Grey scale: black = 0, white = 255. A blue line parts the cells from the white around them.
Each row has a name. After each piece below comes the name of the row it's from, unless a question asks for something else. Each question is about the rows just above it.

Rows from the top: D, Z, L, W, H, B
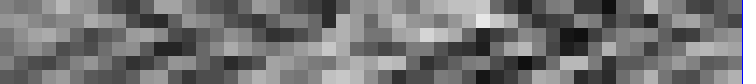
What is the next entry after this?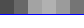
[117]
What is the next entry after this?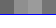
[90]
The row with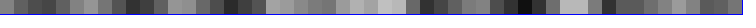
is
H

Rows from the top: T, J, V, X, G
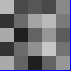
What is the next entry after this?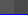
[137]
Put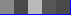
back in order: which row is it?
T
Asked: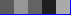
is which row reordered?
V

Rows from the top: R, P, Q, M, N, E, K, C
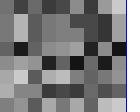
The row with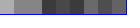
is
K
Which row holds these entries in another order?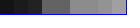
M
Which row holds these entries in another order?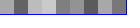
C

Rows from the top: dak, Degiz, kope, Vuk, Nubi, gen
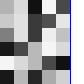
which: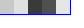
Degiz
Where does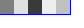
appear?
kope
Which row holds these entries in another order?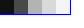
dak
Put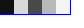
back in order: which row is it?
Nubi

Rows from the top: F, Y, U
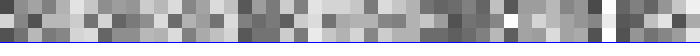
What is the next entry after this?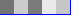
[178]
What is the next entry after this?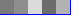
[157]
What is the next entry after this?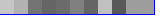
[184]
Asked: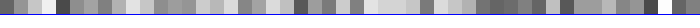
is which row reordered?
F
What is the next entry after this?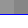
[234]
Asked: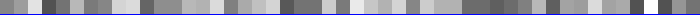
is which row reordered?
U

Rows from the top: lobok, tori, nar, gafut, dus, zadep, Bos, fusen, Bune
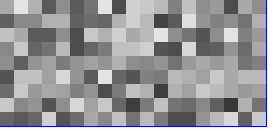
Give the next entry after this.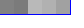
[200]
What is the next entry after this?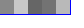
[76]
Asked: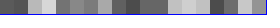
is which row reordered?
gafut
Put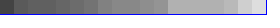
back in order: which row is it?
tori
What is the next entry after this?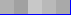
[154]
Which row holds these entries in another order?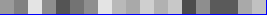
nar
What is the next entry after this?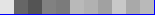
[185]

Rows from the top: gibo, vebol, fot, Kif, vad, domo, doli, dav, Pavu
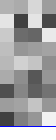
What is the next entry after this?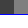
[150]
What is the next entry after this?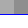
[87]
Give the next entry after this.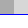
[157]
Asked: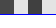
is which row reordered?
vebol
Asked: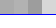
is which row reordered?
gibo
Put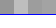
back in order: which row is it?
Kif

